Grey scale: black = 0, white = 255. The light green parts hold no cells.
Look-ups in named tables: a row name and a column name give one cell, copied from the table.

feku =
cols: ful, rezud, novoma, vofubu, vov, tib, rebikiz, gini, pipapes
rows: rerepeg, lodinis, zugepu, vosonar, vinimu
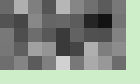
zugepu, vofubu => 88
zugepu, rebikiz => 80
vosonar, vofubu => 148
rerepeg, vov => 182
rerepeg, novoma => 127
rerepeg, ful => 106
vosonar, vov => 58
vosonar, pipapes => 140
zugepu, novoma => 109
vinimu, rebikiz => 170
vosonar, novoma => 161
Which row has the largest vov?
vinimu

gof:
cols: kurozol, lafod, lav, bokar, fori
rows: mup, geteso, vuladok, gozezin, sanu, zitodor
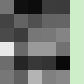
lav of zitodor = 180
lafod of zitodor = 97
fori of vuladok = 132
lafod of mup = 16
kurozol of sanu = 109
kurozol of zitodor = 119
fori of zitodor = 135
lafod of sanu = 37
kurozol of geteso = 67
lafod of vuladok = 60
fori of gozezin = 113
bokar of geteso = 100
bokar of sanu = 51
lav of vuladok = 119

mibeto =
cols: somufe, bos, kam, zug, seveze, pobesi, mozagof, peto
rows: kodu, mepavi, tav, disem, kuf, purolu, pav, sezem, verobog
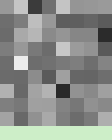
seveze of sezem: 131
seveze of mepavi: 94
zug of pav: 179
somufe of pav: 177
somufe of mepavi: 110
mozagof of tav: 134
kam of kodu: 59
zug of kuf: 113
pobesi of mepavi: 95
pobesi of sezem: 119
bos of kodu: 197
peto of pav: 160
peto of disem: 89
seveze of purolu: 160
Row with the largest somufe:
pav

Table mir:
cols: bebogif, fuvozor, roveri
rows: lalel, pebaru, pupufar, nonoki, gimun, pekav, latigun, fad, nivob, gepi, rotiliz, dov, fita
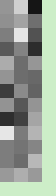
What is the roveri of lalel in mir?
21
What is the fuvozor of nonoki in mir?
131
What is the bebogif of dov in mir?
125
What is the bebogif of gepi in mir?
230
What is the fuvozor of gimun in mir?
109
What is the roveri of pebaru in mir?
111
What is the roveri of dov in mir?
184
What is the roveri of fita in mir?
153
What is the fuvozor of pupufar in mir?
229
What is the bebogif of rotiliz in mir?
125
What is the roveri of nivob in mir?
165
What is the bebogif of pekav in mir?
148
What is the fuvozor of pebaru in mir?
163
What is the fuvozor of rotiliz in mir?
116
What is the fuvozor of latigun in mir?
139
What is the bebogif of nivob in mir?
46
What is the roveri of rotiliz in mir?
133
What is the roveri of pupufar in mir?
82
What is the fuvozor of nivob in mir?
65
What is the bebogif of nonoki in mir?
89

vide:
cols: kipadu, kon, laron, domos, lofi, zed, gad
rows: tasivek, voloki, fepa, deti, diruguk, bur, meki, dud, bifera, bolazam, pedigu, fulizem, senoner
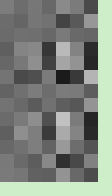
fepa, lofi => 122
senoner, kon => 118
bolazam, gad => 42
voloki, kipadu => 108
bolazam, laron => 126
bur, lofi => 27

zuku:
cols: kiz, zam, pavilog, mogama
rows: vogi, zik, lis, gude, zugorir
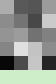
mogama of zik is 202
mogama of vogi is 155
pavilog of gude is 195
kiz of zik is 140
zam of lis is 156
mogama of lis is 129
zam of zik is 116
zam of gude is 224
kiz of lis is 148
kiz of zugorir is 7
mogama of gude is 140
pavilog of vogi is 85
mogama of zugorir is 36
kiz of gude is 133
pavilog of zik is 72
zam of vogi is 89
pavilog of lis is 114
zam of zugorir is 76
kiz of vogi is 173
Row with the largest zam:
gude

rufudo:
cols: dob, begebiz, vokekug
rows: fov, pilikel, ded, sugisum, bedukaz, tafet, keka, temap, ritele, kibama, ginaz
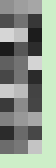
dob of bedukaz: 96
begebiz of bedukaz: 115
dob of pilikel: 77
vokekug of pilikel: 55
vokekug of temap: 69
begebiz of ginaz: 120

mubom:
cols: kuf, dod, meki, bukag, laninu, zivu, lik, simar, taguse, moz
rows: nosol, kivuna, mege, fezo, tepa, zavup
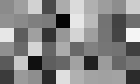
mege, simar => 116
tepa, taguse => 103
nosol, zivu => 219
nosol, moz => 205
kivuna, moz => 109
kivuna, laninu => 5
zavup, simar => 161
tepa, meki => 16
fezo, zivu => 104
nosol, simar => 157
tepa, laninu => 102
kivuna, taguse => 66
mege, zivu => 212
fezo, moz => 63
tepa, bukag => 94
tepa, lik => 32
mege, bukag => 51
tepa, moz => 120
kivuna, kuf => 145
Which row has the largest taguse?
zavup

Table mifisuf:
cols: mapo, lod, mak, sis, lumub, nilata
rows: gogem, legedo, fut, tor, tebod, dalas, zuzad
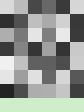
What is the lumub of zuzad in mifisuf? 197
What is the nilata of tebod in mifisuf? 204
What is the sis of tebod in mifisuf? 95
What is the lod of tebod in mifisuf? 192
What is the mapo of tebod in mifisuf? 240
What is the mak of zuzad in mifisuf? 173
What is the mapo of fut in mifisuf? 174
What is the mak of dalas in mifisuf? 224
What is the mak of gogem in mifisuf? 72
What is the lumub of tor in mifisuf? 52
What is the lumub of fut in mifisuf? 233
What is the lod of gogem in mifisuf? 187
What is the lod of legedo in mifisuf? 81
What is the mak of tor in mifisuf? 53
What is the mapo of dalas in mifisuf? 229
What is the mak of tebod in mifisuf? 96
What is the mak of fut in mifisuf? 229
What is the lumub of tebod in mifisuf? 77
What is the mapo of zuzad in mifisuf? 35
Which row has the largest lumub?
fut

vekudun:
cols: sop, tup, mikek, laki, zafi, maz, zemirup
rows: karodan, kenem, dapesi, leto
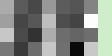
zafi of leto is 112
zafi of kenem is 78
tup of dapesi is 75
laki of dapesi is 172
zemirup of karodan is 131
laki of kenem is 190
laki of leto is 198
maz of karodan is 85
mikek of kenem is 87
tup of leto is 58
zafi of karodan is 92
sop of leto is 119
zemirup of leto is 200
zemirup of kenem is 253
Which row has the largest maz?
dapesi

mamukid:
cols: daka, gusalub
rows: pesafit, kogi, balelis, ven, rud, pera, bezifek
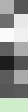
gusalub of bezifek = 90
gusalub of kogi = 232
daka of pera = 91
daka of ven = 96
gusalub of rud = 81
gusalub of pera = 170
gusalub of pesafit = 85
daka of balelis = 250
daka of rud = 28
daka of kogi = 109
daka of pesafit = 177
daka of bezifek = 86
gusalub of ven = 172
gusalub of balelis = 240

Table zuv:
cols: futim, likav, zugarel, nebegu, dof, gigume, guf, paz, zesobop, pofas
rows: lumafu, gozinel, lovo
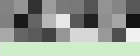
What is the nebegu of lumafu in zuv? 156
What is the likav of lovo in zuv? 101
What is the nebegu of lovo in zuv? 66
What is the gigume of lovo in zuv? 215
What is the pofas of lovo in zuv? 240
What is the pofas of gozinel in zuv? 18
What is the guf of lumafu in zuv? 84
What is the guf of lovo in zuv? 215
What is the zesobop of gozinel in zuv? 165
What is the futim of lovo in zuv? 168
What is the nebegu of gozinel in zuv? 183
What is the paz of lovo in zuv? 153
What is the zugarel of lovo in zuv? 90
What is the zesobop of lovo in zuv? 78
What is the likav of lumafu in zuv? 149
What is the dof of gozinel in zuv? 231
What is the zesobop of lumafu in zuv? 133
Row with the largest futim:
lovo

